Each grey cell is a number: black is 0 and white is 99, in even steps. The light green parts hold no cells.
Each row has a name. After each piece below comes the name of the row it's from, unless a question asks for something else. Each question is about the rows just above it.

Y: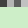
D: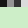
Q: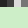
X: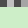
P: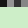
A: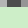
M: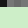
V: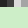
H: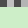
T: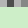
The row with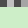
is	X
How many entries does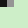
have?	2
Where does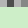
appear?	T
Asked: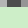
A
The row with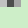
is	X

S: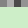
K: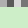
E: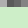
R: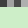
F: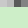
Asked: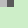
F
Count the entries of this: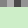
4

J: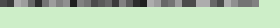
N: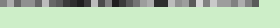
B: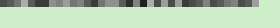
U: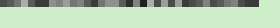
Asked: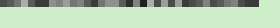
U
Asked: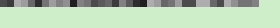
J

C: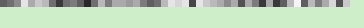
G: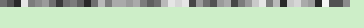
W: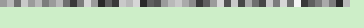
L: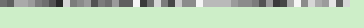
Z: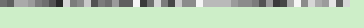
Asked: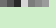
L
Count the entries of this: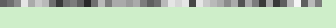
46

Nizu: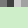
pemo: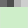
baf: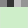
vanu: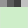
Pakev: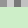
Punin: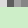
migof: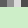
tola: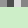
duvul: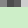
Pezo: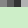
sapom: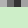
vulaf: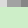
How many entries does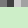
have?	4
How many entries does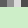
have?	4
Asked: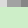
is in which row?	vulaf
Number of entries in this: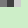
3
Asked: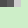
duvul
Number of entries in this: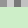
4

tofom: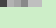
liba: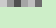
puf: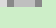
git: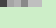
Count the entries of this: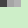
3
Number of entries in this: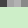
4
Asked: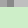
tofom
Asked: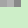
git

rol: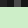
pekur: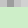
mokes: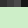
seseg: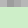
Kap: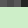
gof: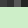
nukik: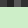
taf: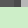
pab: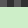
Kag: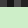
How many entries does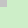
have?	1
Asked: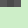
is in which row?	Kap
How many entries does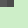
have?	2

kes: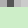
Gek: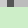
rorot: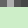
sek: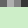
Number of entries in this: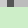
4
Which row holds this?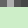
rorot
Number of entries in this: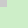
1
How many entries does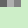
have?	3
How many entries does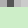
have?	4
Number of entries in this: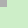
1

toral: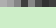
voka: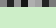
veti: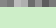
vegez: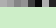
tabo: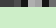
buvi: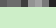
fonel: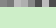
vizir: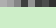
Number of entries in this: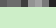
8
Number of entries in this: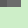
3
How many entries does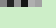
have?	6
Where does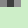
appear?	vizir
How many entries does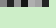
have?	7

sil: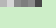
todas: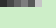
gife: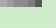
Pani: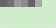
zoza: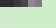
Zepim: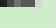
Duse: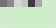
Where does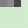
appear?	sil
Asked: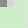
Duse
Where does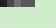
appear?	Zepim
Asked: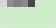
sil
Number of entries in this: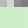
4
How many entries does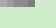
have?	5

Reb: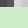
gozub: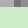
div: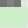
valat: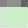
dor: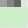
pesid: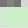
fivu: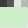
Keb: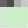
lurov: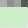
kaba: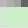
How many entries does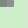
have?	2
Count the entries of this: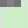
3

